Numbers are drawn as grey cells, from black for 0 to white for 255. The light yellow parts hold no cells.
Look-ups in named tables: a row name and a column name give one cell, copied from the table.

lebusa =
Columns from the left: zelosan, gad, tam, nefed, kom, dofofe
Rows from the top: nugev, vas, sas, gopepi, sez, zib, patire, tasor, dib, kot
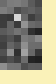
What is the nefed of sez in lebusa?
105
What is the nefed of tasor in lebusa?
162
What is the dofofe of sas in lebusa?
80
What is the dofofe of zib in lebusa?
136
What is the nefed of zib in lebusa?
123
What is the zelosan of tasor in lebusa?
81
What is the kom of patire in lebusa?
109
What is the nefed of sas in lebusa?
105
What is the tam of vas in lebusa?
76
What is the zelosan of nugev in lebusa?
109
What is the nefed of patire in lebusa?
143
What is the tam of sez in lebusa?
116
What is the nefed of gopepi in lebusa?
147
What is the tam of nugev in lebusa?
126
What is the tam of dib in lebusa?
63
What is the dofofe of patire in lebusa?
108
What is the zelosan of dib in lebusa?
64
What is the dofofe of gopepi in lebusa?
99
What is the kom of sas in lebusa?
62
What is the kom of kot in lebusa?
91
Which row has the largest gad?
tasor

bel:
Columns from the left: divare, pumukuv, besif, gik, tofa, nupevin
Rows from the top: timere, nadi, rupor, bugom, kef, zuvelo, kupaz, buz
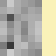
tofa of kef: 176
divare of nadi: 169
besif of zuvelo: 184
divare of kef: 189
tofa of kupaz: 156
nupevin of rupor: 171
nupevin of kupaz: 163
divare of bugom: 181
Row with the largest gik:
kupaz

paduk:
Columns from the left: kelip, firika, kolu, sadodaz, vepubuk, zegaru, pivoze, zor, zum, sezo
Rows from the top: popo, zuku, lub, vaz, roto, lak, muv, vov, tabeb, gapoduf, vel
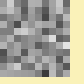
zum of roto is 139
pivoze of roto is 89
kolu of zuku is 159
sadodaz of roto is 205
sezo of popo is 105
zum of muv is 173
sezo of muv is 228
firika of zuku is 191
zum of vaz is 87
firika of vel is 164
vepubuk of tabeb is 179
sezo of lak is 113
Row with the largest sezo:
muv

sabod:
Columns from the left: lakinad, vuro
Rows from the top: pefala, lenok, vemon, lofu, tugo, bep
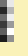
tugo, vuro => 254
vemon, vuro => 238
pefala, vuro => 232
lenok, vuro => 181
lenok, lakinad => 39
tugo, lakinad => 94
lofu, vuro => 154
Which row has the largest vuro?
tugo

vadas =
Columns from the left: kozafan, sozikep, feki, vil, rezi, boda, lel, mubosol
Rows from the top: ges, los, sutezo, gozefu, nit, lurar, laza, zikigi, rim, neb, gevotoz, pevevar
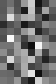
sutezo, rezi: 179
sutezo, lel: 33
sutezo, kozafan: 96
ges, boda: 21
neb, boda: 83
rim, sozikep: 218
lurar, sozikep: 249
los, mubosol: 91
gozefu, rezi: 61
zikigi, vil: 173
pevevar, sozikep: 109
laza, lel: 150
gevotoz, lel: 86
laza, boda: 245
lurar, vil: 67
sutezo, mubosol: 73
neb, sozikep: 40
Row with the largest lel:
los

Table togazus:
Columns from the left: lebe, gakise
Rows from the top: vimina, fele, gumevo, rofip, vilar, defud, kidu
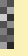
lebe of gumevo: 204
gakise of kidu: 40
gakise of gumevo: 49
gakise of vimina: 78
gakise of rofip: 139
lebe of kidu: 159
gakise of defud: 101

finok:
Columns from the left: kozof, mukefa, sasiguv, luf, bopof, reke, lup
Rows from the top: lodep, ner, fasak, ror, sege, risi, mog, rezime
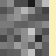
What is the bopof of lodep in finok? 26
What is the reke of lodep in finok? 123
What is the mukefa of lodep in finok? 143
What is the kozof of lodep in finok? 120
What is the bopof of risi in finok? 155
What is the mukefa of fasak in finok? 135
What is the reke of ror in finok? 118
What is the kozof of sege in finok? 111
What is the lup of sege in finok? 80

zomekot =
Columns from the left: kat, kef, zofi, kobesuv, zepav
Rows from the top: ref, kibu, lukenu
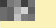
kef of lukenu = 98
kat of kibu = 109
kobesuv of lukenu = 125
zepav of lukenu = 117
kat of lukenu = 109
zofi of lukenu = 193
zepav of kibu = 95
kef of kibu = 99
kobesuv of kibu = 210
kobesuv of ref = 63
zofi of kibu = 171
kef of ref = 120
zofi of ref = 134

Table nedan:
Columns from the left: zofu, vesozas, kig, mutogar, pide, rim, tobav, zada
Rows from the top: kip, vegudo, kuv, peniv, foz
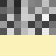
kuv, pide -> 202
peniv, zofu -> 156
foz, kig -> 104
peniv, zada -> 112
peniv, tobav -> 65
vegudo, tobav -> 141
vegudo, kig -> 53
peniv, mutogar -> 169
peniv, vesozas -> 62
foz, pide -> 215
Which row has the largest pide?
foz

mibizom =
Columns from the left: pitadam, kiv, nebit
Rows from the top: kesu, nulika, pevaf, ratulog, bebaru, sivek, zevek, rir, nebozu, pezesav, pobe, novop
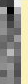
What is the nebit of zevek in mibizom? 109
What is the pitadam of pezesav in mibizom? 142
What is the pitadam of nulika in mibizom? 175
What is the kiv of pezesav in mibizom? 152
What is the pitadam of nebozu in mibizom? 136
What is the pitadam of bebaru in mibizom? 145
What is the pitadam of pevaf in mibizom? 126
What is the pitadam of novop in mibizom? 134
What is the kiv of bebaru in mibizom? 107
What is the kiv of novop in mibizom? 138
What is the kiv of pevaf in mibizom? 48
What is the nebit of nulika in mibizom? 180
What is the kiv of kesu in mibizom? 57
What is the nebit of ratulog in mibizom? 123
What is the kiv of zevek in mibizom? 127
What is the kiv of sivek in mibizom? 96
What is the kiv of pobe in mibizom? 141
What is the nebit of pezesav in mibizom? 87
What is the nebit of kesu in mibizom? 240
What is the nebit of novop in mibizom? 104
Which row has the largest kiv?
rir

